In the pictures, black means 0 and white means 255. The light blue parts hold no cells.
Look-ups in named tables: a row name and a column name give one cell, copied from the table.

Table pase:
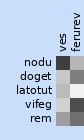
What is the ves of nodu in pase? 63
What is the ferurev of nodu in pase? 182
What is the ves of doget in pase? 199
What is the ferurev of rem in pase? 112
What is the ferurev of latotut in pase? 241
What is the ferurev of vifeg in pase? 79
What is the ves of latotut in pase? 187
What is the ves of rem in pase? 158

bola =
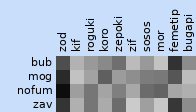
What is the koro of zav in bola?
171
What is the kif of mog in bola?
194
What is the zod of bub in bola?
78
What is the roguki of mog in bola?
162
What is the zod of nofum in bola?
13
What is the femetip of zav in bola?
55
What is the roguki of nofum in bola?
118
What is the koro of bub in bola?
137
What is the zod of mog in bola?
42
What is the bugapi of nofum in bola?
175
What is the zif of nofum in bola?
168
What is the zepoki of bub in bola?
111
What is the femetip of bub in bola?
50
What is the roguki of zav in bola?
118
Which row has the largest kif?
mog

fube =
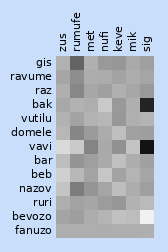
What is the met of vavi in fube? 132
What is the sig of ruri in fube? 186
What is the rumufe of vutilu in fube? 163
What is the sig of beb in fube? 166
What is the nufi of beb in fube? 198
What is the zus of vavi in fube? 218
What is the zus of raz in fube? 175
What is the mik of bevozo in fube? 189
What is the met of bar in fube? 159
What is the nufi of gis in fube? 153
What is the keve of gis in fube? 151
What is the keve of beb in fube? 163
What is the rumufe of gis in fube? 100
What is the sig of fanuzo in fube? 175

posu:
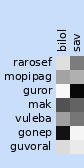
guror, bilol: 248
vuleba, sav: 118
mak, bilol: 82
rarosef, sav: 124
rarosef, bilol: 223
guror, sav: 8
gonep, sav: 245
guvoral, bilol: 219
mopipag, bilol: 163
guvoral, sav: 234
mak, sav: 99
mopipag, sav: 176
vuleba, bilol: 159
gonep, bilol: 18

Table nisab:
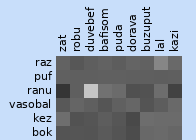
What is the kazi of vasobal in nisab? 105
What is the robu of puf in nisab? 95
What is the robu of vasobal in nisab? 101
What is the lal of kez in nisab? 107
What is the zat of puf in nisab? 96
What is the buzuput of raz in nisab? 97
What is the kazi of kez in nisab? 107
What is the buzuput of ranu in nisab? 82
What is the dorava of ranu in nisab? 80
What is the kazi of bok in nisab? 102

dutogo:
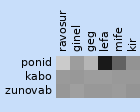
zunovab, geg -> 152
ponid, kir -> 147
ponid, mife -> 98
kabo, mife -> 153
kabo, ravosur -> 154
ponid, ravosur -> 203
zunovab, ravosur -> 151
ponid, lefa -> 25
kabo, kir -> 153
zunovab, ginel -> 159
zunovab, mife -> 155
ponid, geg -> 181
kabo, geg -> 157
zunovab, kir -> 148
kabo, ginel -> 152
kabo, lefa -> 157
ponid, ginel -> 157
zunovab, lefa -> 152
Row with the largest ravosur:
ponid

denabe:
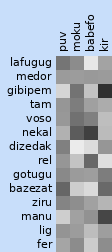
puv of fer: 165
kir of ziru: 181
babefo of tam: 160
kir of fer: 141
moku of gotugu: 155
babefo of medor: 153
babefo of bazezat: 218
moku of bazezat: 205
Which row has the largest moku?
dizedak

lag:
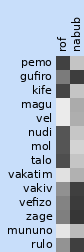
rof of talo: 78
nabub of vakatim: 177
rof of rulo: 147
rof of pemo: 65
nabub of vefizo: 59
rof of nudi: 85
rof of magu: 235
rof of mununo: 229
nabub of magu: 171
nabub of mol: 211
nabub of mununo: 187
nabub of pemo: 196
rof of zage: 127
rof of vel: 235
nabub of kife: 197
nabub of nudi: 198

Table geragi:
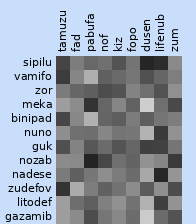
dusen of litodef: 177
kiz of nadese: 124
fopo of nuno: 119
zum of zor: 144
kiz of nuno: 117
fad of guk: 131
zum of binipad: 125
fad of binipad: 136
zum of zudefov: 76
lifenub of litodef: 63
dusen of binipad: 94
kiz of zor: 83
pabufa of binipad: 177
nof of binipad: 101
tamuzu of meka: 157
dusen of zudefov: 91

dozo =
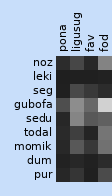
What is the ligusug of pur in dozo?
53
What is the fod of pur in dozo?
75
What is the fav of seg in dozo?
57
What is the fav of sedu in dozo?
88
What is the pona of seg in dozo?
32
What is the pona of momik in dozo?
40
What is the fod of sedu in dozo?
96

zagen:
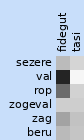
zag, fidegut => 163
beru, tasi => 197
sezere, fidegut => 187
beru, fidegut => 186
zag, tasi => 194
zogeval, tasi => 206
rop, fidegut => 107
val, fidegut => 36
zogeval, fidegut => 206

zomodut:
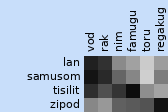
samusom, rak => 41
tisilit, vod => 46
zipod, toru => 83
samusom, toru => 207
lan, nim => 138
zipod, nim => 96
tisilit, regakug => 163
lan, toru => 203
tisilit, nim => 52
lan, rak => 49
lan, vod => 32
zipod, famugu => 90
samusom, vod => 20
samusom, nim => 101
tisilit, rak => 80
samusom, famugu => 134
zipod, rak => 152
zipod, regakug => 18

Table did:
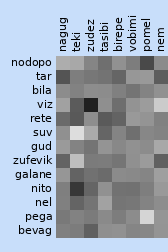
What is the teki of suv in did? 221
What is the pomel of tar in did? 153
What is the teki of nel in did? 100
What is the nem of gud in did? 168
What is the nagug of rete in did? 106
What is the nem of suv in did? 131
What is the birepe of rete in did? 99
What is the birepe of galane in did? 139
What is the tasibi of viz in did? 143
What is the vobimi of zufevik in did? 144
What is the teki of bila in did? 130
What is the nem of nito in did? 153
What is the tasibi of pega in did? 138
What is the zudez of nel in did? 116

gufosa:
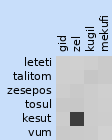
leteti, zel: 208
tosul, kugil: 204
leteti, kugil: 206
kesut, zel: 61
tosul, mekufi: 206
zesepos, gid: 205
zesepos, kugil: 204
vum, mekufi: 209
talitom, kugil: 198
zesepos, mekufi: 207
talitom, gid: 207

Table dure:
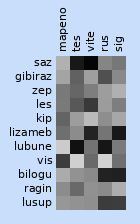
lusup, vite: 143
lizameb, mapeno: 111
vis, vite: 105
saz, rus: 133
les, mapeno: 122
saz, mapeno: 177
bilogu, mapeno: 171
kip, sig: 167
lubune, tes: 17
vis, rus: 210
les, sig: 126
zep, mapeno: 121
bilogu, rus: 34
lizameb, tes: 140
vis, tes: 208
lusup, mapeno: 151
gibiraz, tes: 97
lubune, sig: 122
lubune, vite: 115

